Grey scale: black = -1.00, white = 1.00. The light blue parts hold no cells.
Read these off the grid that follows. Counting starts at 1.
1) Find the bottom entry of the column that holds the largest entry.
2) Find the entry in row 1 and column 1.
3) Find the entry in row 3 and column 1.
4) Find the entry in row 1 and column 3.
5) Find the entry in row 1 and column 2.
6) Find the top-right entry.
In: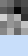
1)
0.06
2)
-0.05
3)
0.65
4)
-0.52
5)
-0.18
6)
-0.41

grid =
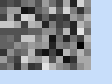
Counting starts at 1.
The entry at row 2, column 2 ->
0.22
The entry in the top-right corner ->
0.11
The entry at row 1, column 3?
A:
-0.48
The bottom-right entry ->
0.32
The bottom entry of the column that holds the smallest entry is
0.11
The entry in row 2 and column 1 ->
-0.23
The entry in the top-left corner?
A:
-0.48
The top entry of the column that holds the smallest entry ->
0.67
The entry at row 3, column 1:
-0.48
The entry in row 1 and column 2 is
-0.36
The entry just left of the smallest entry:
0.11
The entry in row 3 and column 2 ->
0.32
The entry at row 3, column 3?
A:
-0.59

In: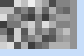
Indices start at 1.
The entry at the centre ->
0.03
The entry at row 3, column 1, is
0.74
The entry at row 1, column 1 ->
-0.41
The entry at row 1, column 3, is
0.74
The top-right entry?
0.15
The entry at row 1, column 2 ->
-0.41
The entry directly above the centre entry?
0.03
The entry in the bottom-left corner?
0.63
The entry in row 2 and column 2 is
0.50
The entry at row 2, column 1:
0.50
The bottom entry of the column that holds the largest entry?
-0.51
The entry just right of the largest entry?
0.50
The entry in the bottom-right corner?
0.15

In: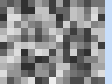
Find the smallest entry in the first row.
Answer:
-0.62
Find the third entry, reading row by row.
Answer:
-0.10
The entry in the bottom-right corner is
-0.21
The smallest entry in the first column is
-0.62
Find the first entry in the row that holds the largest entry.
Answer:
0.40
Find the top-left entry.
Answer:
-0.10
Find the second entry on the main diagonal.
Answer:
0.52
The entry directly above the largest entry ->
-0.32
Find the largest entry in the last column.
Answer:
0.73
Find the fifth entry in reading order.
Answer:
-0.21
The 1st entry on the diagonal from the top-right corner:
-0.10
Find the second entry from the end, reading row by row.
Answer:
-0.32
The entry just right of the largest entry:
0.28
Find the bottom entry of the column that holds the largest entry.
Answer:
0.86
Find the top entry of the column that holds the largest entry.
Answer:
-0.52
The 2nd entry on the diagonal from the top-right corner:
0.62
